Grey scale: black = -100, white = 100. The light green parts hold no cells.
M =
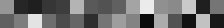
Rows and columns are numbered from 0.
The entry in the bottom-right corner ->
-81
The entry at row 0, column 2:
-76
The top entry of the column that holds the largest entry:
84
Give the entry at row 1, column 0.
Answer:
-25
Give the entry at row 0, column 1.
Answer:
-70
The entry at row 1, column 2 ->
78
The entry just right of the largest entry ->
13
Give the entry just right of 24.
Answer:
3
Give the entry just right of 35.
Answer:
-36
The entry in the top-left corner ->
18

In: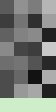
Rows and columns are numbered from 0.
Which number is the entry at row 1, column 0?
-52
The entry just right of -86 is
36
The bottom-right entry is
-75
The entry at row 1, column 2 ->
-63
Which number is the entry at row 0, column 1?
14
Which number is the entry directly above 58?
-75
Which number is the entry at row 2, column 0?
-24
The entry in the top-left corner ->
-29

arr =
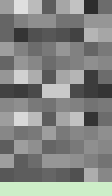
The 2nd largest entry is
70
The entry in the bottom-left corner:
-32
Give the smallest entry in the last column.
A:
-59
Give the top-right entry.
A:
-15
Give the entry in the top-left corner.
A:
24
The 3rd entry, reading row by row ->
47
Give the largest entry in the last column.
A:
30
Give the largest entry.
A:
75
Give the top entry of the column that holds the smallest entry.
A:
-65
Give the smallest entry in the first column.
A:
-48
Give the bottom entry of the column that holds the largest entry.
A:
-27
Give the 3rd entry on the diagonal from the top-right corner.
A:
-48
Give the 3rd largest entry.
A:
64
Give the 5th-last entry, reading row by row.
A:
-21
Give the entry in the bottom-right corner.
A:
6
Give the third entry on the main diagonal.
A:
-37
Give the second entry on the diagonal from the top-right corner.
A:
18
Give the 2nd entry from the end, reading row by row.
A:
36
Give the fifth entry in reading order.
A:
30
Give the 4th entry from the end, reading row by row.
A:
-27
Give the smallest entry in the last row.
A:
-37
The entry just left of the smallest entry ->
52
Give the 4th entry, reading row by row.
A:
-27

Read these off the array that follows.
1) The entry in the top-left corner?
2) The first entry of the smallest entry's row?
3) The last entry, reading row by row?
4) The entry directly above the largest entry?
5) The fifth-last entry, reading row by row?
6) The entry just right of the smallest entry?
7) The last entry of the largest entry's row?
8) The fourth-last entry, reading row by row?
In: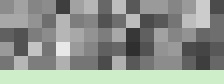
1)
10
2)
21
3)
-19
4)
43
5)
10
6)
-36
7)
-31
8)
10

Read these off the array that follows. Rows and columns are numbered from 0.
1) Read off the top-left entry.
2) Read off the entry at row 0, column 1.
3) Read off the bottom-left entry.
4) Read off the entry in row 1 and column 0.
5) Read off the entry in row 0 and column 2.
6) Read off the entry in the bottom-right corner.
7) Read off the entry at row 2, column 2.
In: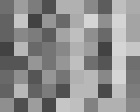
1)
-13
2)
23
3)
12
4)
-23
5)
-3
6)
7
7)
-3

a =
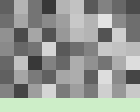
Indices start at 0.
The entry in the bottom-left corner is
2
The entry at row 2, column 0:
14
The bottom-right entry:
57
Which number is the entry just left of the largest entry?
41
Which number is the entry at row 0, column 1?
41
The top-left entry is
-25
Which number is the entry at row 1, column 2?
-9
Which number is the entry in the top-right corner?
-41
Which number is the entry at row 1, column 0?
-14
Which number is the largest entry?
78
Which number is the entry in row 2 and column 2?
30
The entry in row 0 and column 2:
-9
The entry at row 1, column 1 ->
30
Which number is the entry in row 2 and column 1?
-41
